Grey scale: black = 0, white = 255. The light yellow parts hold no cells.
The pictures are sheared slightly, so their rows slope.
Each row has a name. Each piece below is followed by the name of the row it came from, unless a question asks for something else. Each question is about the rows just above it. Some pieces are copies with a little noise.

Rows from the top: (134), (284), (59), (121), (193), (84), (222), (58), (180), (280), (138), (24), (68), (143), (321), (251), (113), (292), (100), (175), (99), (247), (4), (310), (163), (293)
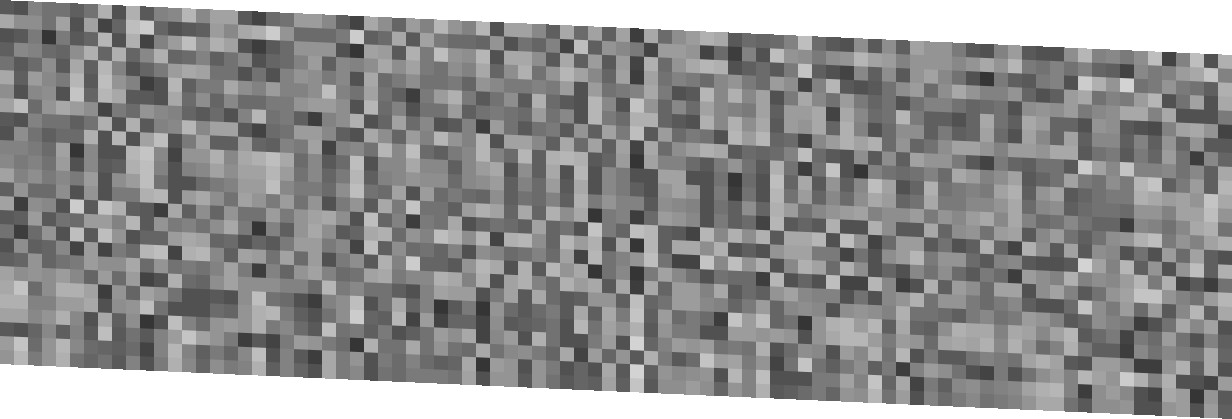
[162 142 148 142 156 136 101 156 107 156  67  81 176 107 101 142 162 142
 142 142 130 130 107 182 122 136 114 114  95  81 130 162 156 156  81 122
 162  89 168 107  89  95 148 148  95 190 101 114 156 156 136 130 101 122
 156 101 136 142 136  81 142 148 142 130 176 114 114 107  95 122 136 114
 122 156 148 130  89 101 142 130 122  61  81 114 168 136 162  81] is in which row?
(175)
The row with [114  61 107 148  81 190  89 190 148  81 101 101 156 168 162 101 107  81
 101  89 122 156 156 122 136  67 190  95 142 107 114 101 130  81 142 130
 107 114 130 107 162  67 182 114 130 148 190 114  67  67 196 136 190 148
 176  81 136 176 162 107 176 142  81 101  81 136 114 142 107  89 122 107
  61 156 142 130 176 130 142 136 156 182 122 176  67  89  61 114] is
(113)
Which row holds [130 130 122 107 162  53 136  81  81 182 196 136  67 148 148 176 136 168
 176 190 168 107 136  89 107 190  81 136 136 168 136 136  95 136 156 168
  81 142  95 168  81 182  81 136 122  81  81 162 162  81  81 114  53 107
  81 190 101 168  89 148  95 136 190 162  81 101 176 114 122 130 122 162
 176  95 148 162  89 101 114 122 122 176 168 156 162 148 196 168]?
(138)
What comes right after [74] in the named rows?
[130]

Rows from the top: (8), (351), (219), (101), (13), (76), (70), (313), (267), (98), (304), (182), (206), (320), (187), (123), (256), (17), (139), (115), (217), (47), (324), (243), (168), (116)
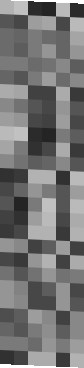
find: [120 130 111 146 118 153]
(168)
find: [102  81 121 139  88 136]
(243)
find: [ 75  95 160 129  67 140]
(324)
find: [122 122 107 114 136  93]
(13)
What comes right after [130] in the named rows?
[71]
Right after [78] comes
[93]
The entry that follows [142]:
[93]

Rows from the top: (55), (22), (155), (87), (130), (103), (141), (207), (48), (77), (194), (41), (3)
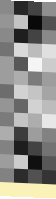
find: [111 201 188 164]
(141)
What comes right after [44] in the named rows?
[81]
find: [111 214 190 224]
(87)
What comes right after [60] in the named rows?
[157]
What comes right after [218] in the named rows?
[188]
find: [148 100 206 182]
(207)

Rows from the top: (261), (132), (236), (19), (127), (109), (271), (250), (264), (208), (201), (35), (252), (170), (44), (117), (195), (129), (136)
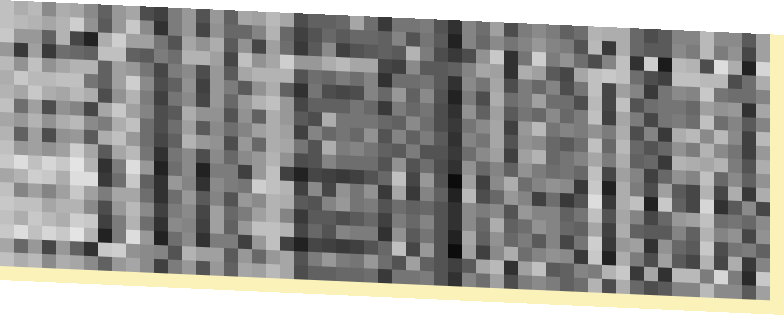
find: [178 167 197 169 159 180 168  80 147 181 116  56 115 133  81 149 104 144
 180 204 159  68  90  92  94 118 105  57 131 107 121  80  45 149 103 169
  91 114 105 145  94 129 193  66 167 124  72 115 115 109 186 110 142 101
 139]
(271)
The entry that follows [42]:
[200]

